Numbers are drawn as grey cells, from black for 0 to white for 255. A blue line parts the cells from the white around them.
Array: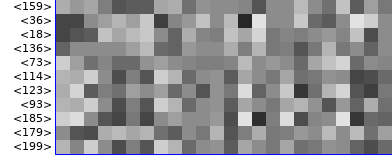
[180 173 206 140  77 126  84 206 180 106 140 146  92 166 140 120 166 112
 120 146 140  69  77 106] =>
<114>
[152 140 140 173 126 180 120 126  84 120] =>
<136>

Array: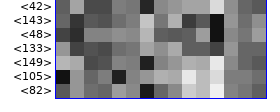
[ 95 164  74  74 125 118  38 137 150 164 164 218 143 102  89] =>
<42>
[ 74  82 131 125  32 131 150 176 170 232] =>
<149>
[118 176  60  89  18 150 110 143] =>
<143>
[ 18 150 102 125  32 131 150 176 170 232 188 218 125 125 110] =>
<105>
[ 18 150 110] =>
<143>

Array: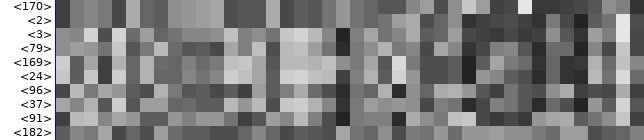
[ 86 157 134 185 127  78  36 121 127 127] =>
<91>
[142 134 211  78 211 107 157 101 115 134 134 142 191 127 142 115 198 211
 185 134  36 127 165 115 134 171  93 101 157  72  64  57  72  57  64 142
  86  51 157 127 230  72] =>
<3>
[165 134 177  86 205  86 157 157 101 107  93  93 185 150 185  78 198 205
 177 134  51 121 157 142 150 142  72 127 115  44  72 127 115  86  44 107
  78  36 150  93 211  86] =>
<37>
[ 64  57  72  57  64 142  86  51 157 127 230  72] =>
<3>

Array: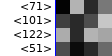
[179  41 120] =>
<71>
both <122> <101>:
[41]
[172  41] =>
<122>
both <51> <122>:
[41]
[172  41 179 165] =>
<122>
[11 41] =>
<51>
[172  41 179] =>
<122>

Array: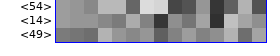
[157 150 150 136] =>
<14>
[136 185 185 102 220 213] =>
<54>
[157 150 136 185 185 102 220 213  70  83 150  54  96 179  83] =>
<54>
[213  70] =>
<54>

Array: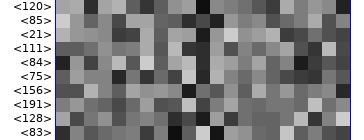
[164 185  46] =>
<84>
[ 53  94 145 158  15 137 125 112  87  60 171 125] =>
<120>

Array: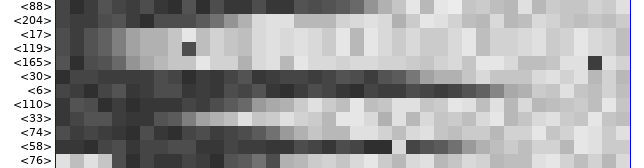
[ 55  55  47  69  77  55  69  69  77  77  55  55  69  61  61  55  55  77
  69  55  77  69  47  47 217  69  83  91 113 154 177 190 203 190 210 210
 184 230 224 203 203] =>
<58>
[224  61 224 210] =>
<165>
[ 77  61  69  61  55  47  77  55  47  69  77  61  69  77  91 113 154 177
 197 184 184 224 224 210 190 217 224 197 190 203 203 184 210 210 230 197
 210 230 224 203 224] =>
<74>

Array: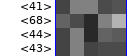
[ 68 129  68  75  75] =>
<43>
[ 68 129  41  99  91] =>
<44>
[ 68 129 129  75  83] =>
<41>
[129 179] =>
<68>
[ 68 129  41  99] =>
<44>

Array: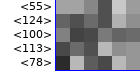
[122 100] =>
<100>
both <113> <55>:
[80]
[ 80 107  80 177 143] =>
<124>
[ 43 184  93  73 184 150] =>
<78>
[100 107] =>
<100>
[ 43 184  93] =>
<78>

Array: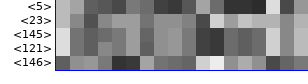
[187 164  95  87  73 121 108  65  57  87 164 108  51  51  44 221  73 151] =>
<5>
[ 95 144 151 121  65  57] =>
<121>

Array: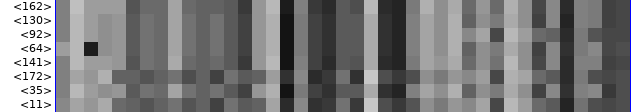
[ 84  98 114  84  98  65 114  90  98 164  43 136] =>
<11>
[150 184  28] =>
<162>

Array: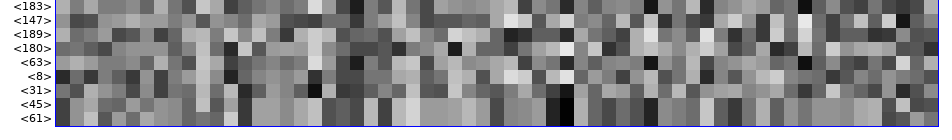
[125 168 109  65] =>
<31>
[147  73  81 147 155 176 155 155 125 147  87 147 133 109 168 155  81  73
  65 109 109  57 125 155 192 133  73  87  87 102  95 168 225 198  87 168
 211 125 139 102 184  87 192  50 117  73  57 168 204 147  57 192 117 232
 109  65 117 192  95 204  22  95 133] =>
<147>
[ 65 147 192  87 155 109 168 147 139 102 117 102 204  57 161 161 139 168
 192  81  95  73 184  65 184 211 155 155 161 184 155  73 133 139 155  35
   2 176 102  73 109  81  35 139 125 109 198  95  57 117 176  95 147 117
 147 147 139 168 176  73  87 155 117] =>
<61>
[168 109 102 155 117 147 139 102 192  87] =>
<45>
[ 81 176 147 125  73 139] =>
<31>
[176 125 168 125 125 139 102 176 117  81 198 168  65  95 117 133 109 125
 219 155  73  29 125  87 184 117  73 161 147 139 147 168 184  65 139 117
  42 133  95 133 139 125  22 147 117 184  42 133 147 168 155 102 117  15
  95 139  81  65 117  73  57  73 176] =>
<183>

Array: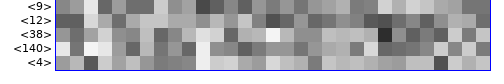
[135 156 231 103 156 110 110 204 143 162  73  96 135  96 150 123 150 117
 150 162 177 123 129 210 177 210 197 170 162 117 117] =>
<9>
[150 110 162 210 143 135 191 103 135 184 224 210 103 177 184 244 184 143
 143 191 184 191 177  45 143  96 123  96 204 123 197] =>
<38>
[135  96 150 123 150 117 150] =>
<9>
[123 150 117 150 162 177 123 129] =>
<9>
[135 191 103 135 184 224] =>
<38>

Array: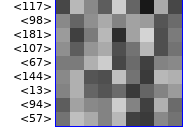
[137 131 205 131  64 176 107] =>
<94>
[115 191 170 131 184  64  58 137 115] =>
<57>
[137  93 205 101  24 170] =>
<117>
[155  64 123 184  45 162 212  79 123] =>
<181>
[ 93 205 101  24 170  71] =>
<117>

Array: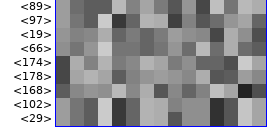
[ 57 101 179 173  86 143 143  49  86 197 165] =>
<29>
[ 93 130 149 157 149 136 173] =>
<178>
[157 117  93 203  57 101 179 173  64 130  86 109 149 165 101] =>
<97>
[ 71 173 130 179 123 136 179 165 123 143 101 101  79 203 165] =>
<174>

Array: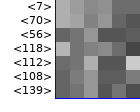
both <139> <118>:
[116]
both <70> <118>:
[130]
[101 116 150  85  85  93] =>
<56>
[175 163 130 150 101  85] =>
<70>

